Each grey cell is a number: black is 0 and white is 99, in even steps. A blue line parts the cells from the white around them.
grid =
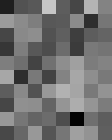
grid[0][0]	12
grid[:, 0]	[12, 60, 27, 21, 49, 65, 36, 27, 59, 28]
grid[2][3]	32
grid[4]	[49, 43, 26, 44, 55, 62, 48, 51]
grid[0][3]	77
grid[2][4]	37
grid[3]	[21, 49, 34, 30, 42, 23, 47, 45]
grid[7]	[27, 56, 55, 39, 58, 67, 58, 48]
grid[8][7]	36
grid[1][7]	46
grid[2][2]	55
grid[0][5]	27
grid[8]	[59, 46, 39, 42, 30, 1, 43, 36]
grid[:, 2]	[34, 49, 55, 34, 26, 47, 32, 55, 39, 59]
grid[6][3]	59
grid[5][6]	55
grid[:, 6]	[70, 18, 36, 47, 48, 55, 47, 58, 43, 57]
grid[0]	[12, 32, 34, 77, 36, 27, 70, 51]
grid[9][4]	46
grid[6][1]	53

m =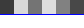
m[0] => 23
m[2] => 45
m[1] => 84
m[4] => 50

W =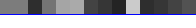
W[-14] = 48
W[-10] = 64
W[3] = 45
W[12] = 26
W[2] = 18

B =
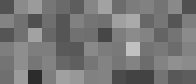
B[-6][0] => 32
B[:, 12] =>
[53, 33, 45, 42, 56, 34]
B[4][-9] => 37
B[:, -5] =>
[48, 66, 54, 75, 51, 26]
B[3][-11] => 49
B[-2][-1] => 54
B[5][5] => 59
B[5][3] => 49
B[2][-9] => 44
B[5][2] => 17
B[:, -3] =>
[45, 46, 39, 47, 51, 45]
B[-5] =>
[51, 44, 31, 43, 33, 50, 45, 44, 62, 66, 40, 46, 33, 49]
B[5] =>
[43, 60, 17, 49, 62, 59, 50, 51, 29, 26, 26, 45, 34, 36]
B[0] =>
[32, 54, 60, 46, 41, 36, 52, 63, 42, 48, 50, 45, 53, 31]
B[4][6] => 46
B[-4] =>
[33, 44, 63, 40, 33, 44, 43, 27, 49, 54, 51, 39, 45, 54]
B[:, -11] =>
[46, 43, 40, 49, 51, 49]
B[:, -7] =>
[63, 44, 27, 48, 51, 51]

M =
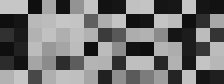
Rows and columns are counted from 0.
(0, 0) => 77
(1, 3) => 73
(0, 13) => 77
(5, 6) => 64
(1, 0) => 6
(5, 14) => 8
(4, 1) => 7
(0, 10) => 76
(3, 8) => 54
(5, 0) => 69
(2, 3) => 75
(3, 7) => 73
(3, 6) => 6
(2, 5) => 74
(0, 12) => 9
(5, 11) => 61
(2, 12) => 8
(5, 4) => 75
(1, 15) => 65
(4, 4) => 17
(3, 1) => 13
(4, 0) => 17
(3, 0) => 6
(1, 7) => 67
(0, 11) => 8
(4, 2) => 64
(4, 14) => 76
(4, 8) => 17
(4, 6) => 70
